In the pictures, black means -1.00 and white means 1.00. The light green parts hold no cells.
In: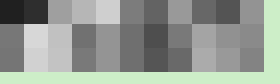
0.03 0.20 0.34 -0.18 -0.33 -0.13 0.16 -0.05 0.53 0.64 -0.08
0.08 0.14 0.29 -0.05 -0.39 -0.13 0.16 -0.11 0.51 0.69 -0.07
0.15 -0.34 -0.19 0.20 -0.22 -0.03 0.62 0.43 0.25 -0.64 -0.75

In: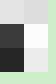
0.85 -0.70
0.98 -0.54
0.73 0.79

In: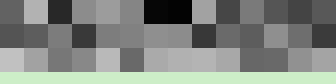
0.29 0.14 -0.18 -0.19 0.32 0.41 0.39 0.33 -0.18 0.45 0.07 -0.07 0.27 0.51
-0.54 -0.14 0.12 -0.27 -0.17 -0.56 0.10 0.12 0.01 -0.02 -0.55 -0.03 -0.27 -0.34
-0.31 -0.47 -0.33 -0.04 -0.45 0.27 -0.98 -0.95 0.04 0.22 0.10 -0.69 0.40 -0.23

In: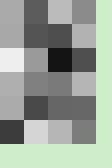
-0.03 0.43 0.67 -0.53
-0.19 -0.20 -0.43 0.34
0.42 -0.04 0.00 0.37
-0.38 -0.84 0.21 0.87
0.40 -0.39 -0.34 0.32
0.09 0.47 -0.28 0.33

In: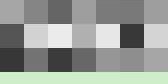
0.30 0.11 0.18 -0.19 -0.54 -0.10 -0.57
0.66 -0.56 0.81 0.38 0.84 0.65 -0.33
0.24 -0.05 -0.04 0.24 -0.21 0.04 0.30

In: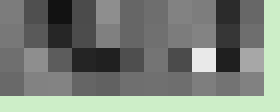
0.01 -0.10 -0.01 -0.14 -0.12 -0.13 -0.24 -0.21 0.03 0.02 -0.18
0.31 -0.76 0.83 -0.41 -0.09 -0.39 -0.75 -0.72 -0.28 0.11 -0.13
-0.14 -0.58 0.03 -0.03 -0.12 -0.20 0.00 -0.40 -0.70 -0.30 -0.06
-0.19 -0.66 -0.02 0.02 -0.14 -0.20 0.11 -0.41 -0.86 -0.38 -0.03
